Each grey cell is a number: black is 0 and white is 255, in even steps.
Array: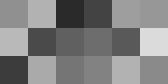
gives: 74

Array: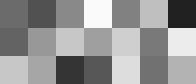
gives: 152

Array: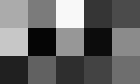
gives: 5

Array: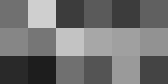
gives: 118

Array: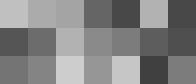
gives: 108

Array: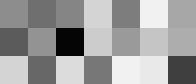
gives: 147

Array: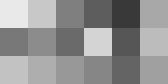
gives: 140

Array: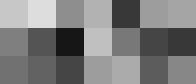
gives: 84

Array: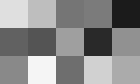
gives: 84

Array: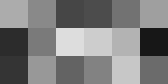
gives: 122
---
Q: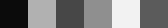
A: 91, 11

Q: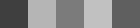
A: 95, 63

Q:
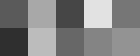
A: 118, 47

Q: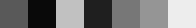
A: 237, 89

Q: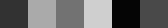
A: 73, 50

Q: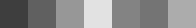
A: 172, 62
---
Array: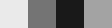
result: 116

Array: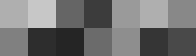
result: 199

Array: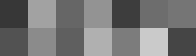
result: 162

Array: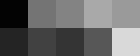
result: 116

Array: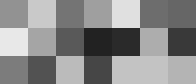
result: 201

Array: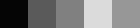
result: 90
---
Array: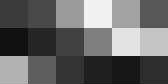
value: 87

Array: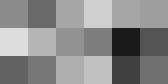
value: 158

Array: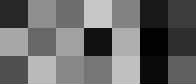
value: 60

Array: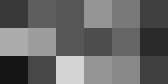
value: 64

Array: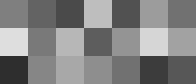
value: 113

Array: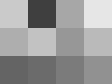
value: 230

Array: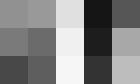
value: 86
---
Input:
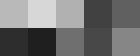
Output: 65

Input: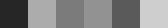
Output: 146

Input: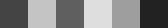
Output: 222

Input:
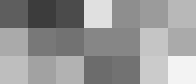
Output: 224

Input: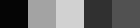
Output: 48

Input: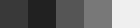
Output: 120
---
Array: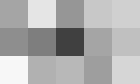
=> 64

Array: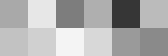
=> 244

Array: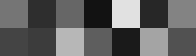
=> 183

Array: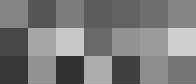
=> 200

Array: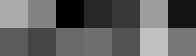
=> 105

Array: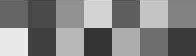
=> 185

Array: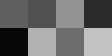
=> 108
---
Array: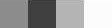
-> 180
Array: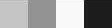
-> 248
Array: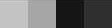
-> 22
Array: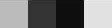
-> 14
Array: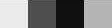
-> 17
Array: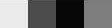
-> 7
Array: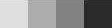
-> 130
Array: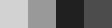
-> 32
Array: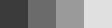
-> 154
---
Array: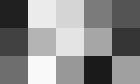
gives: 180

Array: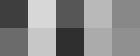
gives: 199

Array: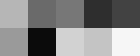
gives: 11

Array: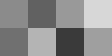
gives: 180

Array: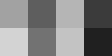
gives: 114

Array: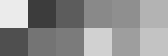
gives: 116

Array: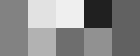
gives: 178

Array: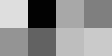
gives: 98
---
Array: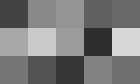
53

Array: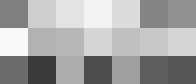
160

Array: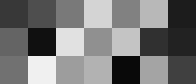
9

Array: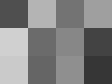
101

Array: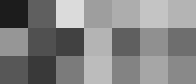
131

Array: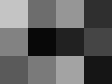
122

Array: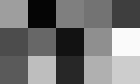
39
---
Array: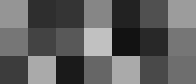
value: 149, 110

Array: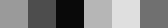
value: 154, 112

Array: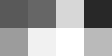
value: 89, 186

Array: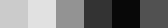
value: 203, 81

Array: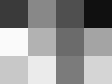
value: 58, 213

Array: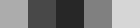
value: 172, 214
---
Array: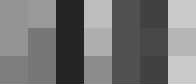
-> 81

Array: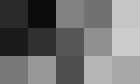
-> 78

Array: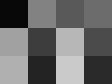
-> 35

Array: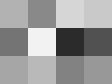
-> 185

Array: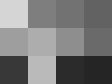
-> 186

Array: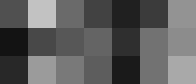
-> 26

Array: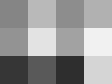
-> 89

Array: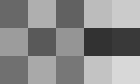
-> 119

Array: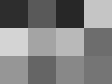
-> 101
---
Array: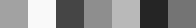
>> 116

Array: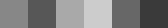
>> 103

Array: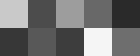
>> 61

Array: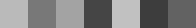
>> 98

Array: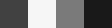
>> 122

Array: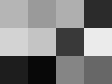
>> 43
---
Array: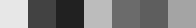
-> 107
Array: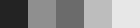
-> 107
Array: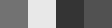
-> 232
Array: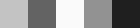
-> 250
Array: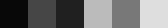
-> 187
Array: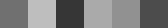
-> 170
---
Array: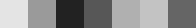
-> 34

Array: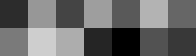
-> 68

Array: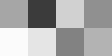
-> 209

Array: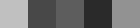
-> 93

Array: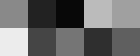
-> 8

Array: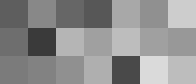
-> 102

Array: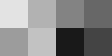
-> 131

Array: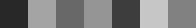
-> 104

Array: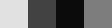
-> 11

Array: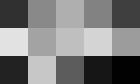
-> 175
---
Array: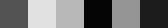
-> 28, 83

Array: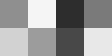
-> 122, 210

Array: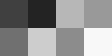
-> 153, 112

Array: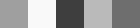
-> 110, 159

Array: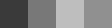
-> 144, 58

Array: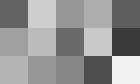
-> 93, 180

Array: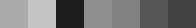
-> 66, 171

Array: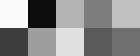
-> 193, 62
